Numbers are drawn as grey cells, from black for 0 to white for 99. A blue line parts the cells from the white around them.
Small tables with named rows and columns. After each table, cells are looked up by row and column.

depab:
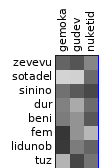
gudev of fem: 57
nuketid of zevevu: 52
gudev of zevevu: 33
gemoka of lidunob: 22
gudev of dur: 66
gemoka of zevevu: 39
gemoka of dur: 50
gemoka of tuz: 70
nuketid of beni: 34
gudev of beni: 57
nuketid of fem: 71
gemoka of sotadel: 82
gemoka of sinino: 44
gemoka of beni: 48
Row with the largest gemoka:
sotadel

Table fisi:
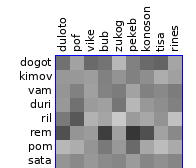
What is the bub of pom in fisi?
47
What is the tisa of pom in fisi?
73
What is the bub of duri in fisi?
62
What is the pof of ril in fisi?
34
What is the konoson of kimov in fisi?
55
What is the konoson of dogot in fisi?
41
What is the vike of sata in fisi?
59
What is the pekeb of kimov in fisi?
50
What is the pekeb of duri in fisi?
71
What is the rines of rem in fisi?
53
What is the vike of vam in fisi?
62
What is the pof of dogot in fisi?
63
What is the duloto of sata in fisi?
58
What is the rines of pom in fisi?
66
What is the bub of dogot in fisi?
45
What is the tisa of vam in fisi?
53
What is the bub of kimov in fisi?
50
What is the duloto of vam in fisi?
58
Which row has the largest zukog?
ril

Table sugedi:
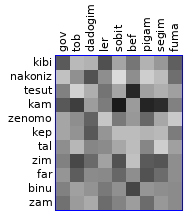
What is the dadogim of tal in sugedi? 52
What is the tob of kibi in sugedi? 72
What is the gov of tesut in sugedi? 50
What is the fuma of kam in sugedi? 50
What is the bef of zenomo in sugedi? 59
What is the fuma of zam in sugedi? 54
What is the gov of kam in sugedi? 34
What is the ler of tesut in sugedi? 45
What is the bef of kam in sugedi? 60
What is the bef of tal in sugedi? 73
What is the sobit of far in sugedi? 40
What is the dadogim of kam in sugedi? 61
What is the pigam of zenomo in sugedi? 40
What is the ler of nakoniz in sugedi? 55
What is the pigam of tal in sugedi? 52
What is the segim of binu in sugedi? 55
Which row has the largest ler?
zenomo

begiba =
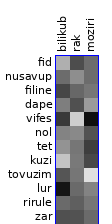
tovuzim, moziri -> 87
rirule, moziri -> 46
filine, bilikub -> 27
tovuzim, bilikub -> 33
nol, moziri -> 32
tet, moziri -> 24
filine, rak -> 40
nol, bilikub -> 51
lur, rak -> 41
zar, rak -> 32
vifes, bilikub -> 22
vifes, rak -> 80
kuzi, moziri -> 28
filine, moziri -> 46
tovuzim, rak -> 46

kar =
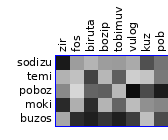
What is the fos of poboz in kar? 83
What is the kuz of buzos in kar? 74
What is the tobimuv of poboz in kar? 72
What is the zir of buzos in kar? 65
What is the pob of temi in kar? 47
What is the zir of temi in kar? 69
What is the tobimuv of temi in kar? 37
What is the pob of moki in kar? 52
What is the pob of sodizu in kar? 45
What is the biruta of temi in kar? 26
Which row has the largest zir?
temi

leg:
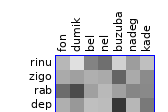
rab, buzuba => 62
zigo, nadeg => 66
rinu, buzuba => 81
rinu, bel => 51
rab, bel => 62
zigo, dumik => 62
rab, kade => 53
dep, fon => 68

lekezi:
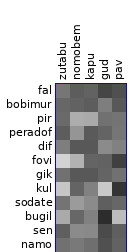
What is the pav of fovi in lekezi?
25
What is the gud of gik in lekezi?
39
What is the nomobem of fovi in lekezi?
69
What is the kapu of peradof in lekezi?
35
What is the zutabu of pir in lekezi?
41
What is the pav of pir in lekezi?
45
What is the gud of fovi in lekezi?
38
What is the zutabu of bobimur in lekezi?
40
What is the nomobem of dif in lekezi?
34
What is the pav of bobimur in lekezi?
34
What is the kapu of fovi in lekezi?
39
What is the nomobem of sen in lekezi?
54
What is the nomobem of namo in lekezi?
47
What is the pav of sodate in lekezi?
40
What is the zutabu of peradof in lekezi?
36
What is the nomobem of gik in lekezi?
34
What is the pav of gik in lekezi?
44
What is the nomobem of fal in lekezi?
36

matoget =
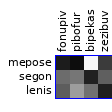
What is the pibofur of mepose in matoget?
5
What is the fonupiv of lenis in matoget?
36
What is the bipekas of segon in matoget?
13
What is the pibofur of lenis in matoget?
61
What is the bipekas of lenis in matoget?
44
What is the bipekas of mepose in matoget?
96
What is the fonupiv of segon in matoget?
42
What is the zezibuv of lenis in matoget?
12
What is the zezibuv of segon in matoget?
37
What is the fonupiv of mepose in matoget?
11
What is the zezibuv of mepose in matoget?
23
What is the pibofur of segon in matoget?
46

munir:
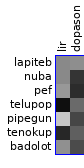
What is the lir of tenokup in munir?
15
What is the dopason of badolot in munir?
29
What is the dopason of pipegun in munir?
27
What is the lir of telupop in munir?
6
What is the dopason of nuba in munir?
20
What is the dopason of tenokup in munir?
37
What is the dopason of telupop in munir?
41
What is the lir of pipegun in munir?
77
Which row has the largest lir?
pipegun

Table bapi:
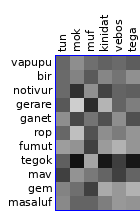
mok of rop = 74
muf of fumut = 25
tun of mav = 25
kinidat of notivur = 26
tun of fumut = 61
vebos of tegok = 24
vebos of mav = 25
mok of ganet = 28

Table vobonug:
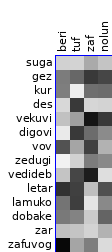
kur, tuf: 92
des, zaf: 83
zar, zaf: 82
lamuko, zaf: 89
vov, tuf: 64
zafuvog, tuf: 64
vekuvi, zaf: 8
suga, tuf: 82
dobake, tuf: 51
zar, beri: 74
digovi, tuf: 22
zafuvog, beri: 3
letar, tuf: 25
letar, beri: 19
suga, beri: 81

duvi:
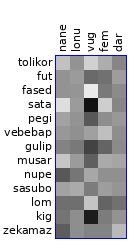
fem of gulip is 39
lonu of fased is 58
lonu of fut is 60
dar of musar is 64
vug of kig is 11
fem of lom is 39
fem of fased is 47
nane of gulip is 51
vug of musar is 37

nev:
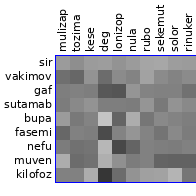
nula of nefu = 39
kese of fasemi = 49
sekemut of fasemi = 45
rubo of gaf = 51
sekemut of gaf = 50
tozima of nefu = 44
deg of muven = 68
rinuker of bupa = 49
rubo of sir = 64
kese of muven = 44
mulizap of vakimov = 43
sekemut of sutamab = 47
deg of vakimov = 42
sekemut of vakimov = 54
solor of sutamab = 57
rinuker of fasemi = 48
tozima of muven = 42
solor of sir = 61
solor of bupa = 51
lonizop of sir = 57

